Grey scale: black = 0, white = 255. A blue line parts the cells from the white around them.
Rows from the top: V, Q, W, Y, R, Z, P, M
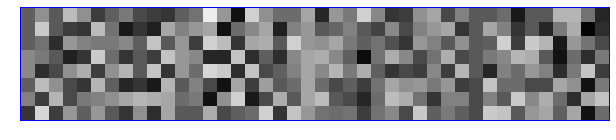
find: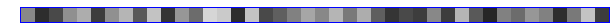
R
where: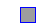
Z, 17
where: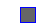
Q, 22
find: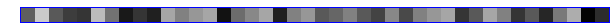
Q
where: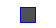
W, 26
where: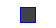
Q, 25

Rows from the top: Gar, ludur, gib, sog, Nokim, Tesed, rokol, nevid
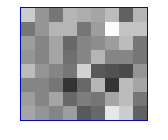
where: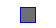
sog, 3
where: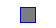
rokol, 4
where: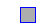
Gar, 4
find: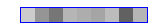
Gar
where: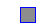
gib, 5
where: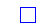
ludur, 6

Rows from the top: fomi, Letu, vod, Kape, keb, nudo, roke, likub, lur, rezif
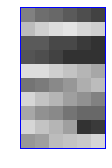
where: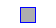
nudo, 4
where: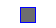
fomi, 1

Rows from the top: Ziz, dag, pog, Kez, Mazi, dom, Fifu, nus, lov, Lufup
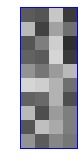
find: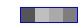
lov
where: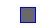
Fifu, 1
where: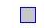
Ziz, 2
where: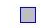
lov, 1

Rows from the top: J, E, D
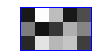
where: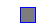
E, 0
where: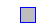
J, 2
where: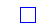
J, 1
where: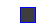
D, 4
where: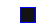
E, 1

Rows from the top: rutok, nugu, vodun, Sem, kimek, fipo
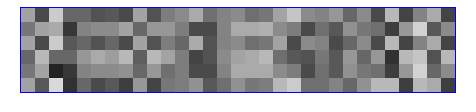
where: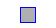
nugu, 17
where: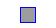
Sem, 6
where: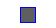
Sem, 8

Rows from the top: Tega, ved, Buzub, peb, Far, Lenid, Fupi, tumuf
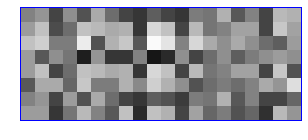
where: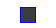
Fupi, 11
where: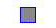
Lenid, 8
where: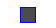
ved, 2

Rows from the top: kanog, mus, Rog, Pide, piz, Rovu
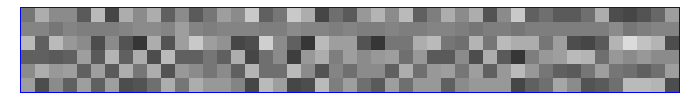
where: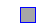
Rovu, 38
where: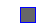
kanog, 45
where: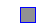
Rog, 14
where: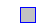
Rog, 44

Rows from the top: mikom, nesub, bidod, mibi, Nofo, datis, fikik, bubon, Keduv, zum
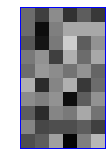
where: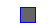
Nofo, 5
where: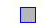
zum, 5
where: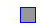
Nofo, 1
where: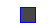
Keduv, 1
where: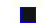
bidod, 1
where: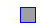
zum, 2
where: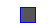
bidod, 0

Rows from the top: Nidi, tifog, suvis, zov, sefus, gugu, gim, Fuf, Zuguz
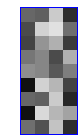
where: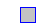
Zuguz, 2
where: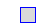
Fuf, 1
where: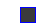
suvis, 3

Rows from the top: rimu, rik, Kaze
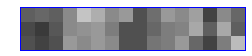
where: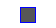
rik, 2
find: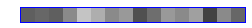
rimu
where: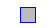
Kaze, 15
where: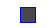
rik, 0
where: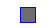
rimu, 9
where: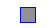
rik, 4
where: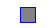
rik, 11

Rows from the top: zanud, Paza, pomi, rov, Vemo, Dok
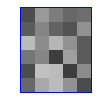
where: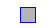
pomi, 2
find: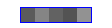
Paza
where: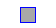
Dok, 1
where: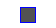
Paza, 3
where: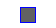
Paza, 2

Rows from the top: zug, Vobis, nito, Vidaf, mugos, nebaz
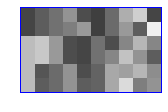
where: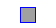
mugos, 7
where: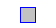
Vidaf, 7
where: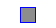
mugos, 9
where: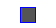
mugos, 1
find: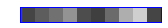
zug

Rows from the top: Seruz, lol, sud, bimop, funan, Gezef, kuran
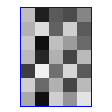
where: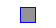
kuran, 3
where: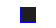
Seruz, 1
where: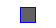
lol, 2
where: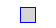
funan, 3
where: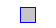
sud, 0
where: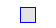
kuran, 4

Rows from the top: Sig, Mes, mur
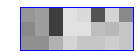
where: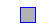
mur, 2
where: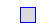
Sig, 4
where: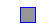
Sig, 0
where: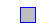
Mes, 5
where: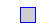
mur, 6
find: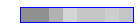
mur

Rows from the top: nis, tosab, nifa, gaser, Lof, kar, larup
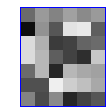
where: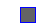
nifa, 4
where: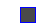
larup, 1
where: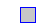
gaser, 5
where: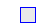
tosab, 4
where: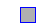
nifa, 1
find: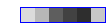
gaser

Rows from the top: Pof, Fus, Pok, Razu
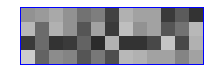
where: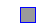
Pof, 1
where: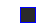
Pok, 5
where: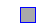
Pof, 2

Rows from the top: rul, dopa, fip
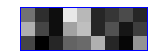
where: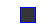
rul, 6
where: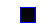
fip, 7
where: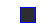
rul, 1

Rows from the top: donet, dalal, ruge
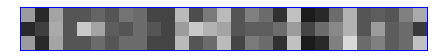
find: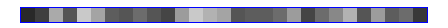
dalal
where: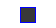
dalal, 28
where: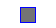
donet, 7
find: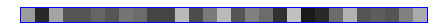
donet
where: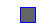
donet, 5
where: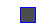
donet, 12

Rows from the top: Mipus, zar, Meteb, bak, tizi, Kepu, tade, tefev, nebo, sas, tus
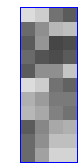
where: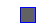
Kepu, 3
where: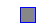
nebo, 1
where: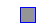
Meteb, 1

